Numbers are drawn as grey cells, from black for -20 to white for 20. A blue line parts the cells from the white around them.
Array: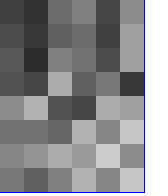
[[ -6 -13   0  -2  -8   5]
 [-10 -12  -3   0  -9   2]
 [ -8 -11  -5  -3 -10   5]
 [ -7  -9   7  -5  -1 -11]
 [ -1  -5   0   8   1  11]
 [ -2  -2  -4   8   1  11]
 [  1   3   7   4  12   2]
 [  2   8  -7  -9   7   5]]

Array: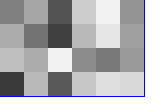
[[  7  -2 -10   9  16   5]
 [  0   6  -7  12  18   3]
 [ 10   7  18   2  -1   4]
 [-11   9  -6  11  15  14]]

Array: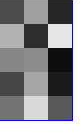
[[  8 -13  16]
 [  1   2 -18]
 [ -8   5 -14]
 [ -9   6 -16]
 [ -2  14  -6]]

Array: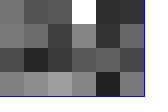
[[ -8 -14 -11  -6  -5  -9]
 [ -2  -7  -6  20 -13 -12]
 [ -1  -3 -10   1 -12  -4]
 [  0   2   5   1 -15  -1]]

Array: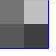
[[ -6 -10]
 [ -2  10]]

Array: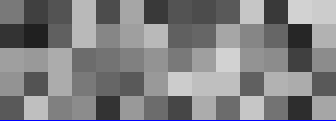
[[-12 -15  -5   9   1   5   9  -5  -4   6   1  -4 -14   8]
 [ -1 -10  -7   9  -8   6 -11  -7  -8  -6  11 -11  13  12]
 [  3  -7   7  -1  -4  -6   4  12  10  10  -5   8   7  -6]
 [  5   4   7  -3  -2   0   3  -1   5  13   3   2 -10   2]
 [ -6  10   0   2 -12   4  -3  -9   7  -3  11  -2 -13   6]]

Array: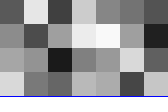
[[  2  -8   5  17  19   5 -15]
 [ 14  -1  -4   9   7  -9  11]
 [  6   3 -16   0   4  14  -5]
 [ -6  16 -10  12   1  -2  -7]]
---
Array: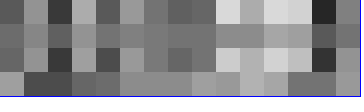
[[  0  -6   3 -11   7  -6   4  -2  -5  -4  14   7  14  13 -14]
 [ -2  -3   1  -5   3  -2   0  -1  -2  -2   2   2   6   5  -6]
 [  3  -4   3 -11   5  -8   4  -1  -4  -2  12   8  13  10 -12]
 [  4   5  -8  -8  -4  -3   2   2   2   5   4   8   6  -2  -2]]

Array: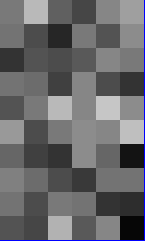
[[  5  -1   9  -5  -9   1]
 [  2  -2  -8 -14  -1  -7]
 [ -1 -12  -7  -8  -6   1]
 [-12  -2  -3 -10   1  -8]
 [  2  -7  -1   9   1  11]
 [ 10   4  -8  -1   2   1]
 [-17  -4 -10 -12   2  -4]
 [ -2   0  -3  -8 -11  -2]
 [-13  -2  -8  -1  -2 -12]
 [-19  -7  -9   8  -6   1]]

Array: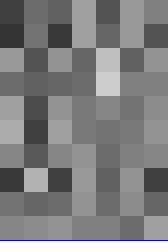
[[  0 -10  -3  -5   5  -7   4]
 [ -7 -12  -2 -11   5  -4   4]
 [  3   4  -7   3  -4  10  -5]
 [  0  -3  -5  -4  -3  12   0]
 [  2   5  -8   3  -1   1  -2]
 [  3   7 -10   5  -1  -2  -1]
 [  1   1  -6   1   3  -3   0]
 [-10 -11   8 -10   4  -5   3]
 [ -4  -2  -4  -3   3  -3   2]
 [  5   1   2   3   0   0  -3]]

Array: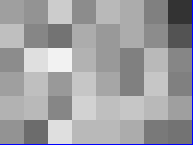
[[-12   5   3  12   2   9   7   0]
 [ -7  10   1  -2   7   4   7   2]
 [  1   2  15  18   8   4   0   9]
 [  0   5  10   4  11   6   0  11]
 [  5   8   9   1  13  10  11   9]
 [ -2   3  -3  15   9   9   7  -1]]

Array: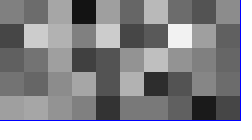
[[  2   0  -3   6 -17   5  -4   9  -3  -7]
 [ -5  -9  12   8   0  12  -9  -6  18   5]
 [ -4  -5  -2   5 -10  -7   3  10   3   0]
 [ -3  -2  -4   2   6  -7   8 -13  -7   1]
 [ -9   5   6   3   0 -12  -1  -1  -5 -16]]

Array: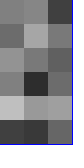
[[-10   0   1]
 [ -1  -3   6]
 [ -5   3  -1]
 [ -3   0 -13]
 [  5  10   4]
 [ -4 -10 -11]]

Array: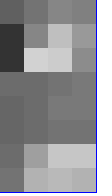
[[  0  -5  -2   1]
 [  4 -12   1  10]
 [  2 -12  13  12]
 [ -1  -3  -3  -2]
 [ -1  -4  -3  -1]
 [ -2  -4  -3  -2]
 [ 11  -3   5  11]
 [  8  -2   8   9]]

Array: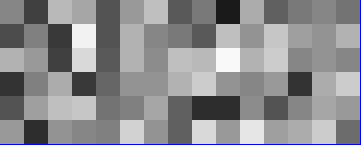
[[ -2   1 -10   9   6  -7   4  10  -6  -1 -16   7  -5  -1   1]
 [  8  -8   0 -11  18  -7   8   1  -1  -6  10   3  11   5   3]
 [  1   8   4 -10  14  -6   8   2  10   9  19   8  12   1   3]
 [ 12 -12   0   7 -11  -4   3   3   8  12   3   1   4 -12   7]
 [  4  -7   5  10  11  -2   0   6  -5 -13 -13   2  -7   1   6]
 [ -3   4 -13   3   1   0  13   3  -5  14   4  16   5   7  12]]
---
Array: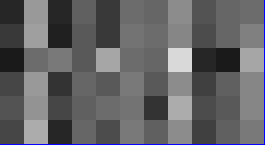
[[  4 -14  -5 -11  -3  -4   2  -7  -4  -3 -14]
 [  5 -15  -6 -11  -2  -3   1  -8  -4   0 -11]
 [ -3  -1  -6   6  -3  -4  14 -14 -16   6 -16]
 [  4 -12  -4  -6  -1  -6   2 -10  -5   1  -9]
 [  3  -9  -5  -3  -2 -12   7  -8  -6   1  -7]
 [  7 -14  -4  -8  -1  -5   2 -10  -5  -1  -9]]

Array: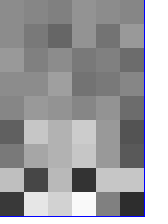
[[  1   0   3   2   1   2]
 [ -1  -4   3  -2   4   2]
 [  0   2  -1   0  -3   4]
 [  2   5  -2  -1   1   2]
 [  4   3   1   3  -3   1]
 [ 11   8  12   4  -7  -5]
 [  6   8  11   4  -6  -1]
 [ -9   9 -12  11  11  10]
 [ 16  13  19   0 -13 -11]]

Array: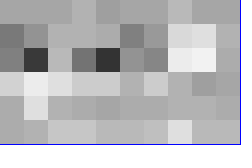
[[  6   6   8   5   6   6   9   6   6   6]
 [  3   8   8   7   0   4  14  15   8  -1]
 [-11   9  -2 -12   3   1  17  18   7   0]
 [ 17  15  12  12   8  12   8   5   6  13]
 [ 15   8   7   6   7   7   8   8   7   7]
 [  8  11  11   9   9  10  15   9   9   7]]

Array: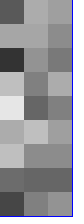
[[  7   5  -6]
 [  6   2   6]
 [  3  -1 -12]
 [  0   7  10]
 [ -4   0  16]
 [ 10   5   7]
 [  2   2  10]
 [ -4  -4  -3]
 [  0   3  -9]]

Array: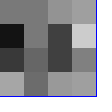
[[ -1   3   5  -1]
 [ -1 -10  12 -17]
 [ -4 -10   0 -11]
 [ -3   4   5   6]]

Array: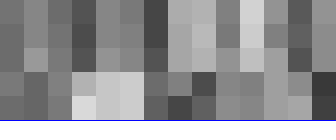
[[  1  -3  -7   1  -1  -9   7   8   0  13   3  -6   3  -2]
 [  1  -2  -8   1   0  -9   6   9  -1  12   0  -5   2  -3]
 [  4  -1  -7   3   1  -7   6   8   3  10   5  -7   2  -3]
 [ -4   0   8  11  12  -3   0  -8   1   0   5   2 -11  -1]
 [ -4  -1  14  11  12  -5  -9  -5   2   1   5   6 -10  -3]]
